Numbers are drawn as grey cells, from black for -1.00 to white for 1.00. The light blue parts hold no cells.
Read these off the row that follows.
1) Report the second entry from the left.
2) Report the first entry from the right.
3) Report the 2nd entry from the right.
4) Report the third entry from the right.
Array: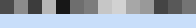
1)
0.09
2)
-0.09
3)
-0.31
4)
-0.47

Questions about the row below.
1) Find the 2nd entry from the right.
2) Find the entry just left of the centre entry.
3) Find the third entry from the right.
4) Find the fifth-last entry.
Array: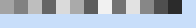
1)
-0.38
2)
0.33
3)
0.06
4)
-0.10
